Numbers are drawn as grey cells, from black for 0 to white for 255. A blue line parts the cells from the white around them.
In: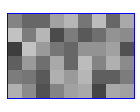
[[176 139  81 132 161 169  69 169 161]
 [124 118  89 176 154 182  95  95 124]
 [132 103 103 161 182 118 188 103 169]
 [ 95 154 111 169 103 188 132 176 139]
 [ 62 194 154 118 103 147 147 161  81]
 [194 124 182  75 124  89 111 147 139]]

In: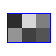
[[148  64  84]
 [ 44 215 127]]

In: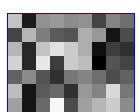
[[ 98 139  84  48 119 132 111  76  98]
 [189  21  90 105  48 152 132 217 119]
 [160  21 105 247  76 160 182 203 139]
 [ 68 182 125  90  84 174 152  21  76]
 [195  28 145 152 139 145  68 132 111]
 [182  40 195 225 203 174  15  61  48]
 [211  40 232  61 203 189   0  84  68]]

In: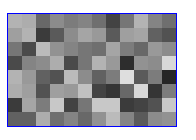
[[159 179  59  90 140 165 153  90 159 165  97  82]
 [173 159  82 159 153 193  67  53 104 216  53 124]
 [179 153  97  82 187 140  97 124 222  90 124  38]
 [179 173 104 140 124 132 111  67 118 179 132 111]
 [ 59 165 124 200  67 118 200 200  59  67  82 200]
 [ 74 132 140 173  74 118 179 153  45 146 140 216]
 [ 97  97 173 111 132 104 146 187 132  90 140 146]
 [118  74 187 146 132 118 111 165 124 104 153 140]]

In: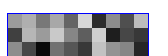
[[141  71  10 114  86  56 194 147 134  38]
 [155 175 120 168 100 215  44 141  79 188]
 [ 64 182 155 201 134  94 207  30  71  56]]

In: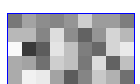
[[249  57  92 228 192 126 104 213 234]
 [171 163 112 206 192 120 221  98 192]
 [184 184 133 221 141  98 149 213 184]
 [120 163 141 133 149 206 156 156 126]
 [171 241 234 163  92 133 200 177 112]]

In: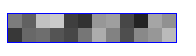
[[ 56 104 110  84  71 118 173 130  78 137 151 186]
 [124  97 194 202  63  50 151 159  71  35 165 145]]

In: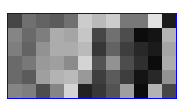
[[133 126  77 133 212  34  55  83 159  12 179  70]
 [ 70 112  99  91 112 204 186 204 120 120 226  27]
 [133 106 126 172 165 198  70 112  77  12  20 179]
 [126  99 146 172 172 186  55  99  62  40  27 165]
 [106 120 153 159 139 212  83 146  77  47  12 172]
 [106  91 159 179 186 153  62  91  62  20  40 146]]

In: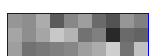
[[158 114 121 128 135 158 172 206 114 193]
 [165 142 165 200 180 114 128  41 106  99]
 [150 142 172  91 135 158 106  83 150 128]]
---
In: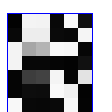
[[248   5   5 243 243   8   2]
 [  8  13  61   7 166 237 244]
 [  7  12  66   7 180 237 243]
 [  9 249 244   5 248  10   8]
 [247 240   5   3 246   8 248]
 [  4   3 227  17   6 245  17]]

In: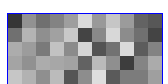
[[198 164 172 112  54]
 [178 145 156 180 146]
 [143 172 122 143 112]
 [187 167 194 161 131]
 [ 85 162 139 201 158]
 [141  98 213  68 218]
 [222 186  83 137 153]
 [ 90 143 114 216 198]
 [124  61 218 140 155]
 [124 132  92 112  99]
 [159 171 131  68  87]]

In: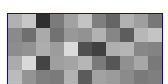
[[187 171 141 138 177]
 [148 217 146 111 199]
 [127  68 173 170  47]
 [123 159 156 114 123]
 [178 164 219 152 162]
 [ 91 182  80 146 195]
 [162 122  64 178 127]
 [155  86 175 134 101]
 [139 144 181  93 177]
 [122 167 135 183 159]
 [127 121 131 196 120]]

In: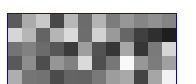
[[174  89 116 214  91]
 [117 141 129 182 171]
 [114  77 107 100 200]
 [ 75 150  87 181  72]
 [100 129  59 218 184]
 [ 99 218 158 109 108]
 [121  79  82 210 180]
 [157 119  54 154 124]
 [169 249 167 102 151]
 [ 68 151  54  64 133]
 [166 124 122  47 144]
 [242 160 213  30 132]]

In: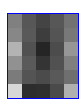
[[215 123 145 179 135 128]
 [ 45  84  90  81  89  87]
 [ 47  75  52  37  61  68]
 [ 74  89  81  76  84  87]
 [176 111 127 150 120 114]]

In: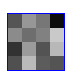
[[ 80  50 139  85]
 [186 155 110 151]
 [ 92  83 129 119]
 [ 84 184 201  13]]
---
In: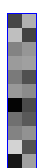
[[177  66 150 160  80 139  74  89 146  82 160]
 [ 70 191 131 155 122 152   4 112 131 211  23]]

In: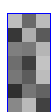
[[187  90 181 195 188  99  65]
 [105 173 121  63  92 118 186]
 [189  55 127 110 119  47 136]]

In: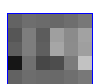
[[120 162 159 194 120]
 [110 139 140 123 111]
 [104 159 166  77 105]
 [107  92  95  71 106]
 [110 125 125 112 109]
 [ 99  86  94  22  98]]

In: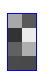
[[ 89 234 175  73]
 [168  51  97  74]]

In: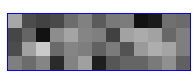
[[107 127 126  96]
 [112 104 164 144]
 [ 27 162 174 122]
 [ 18 171 154 101]
 [124 162  83 101]
 [121  65 123  86]
 [ 91 127  97  30]
 [129 133 126 160]
 [109 164 133 130]
 [ 73 141 106  42]
 [ 66  18 202 133]
 [ 76 101 161 108]
 [167  70  76 127]]

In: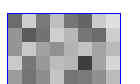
[[223 206 186 214 187]
 [203 108 163 163 144]
 [101 119 195  61 122]
 [117 183 179 182 117]
 [190 207 145 188 196]
 [120 114 161 153 141]
 [205  91 201 118 115]
 [108 149 149 202 155]]

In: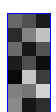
[[ 28 194  84  13  60 211  45]
 [ 80 131  24  78 197 117  23]
 [103  42 106  28  10 128 137]]

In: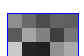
[[ 95 118 171]
 [ 97  62 145]
 [ 77 129  32]
 [106 165  36]
 [142  90 201]]

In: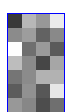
[[235 137  90 166 178 231 111]
 [152  98 154  70 178  87  77]
 [183 157 111 139 139 145 135]
 [ 57 139 254 189 117  92 152]]
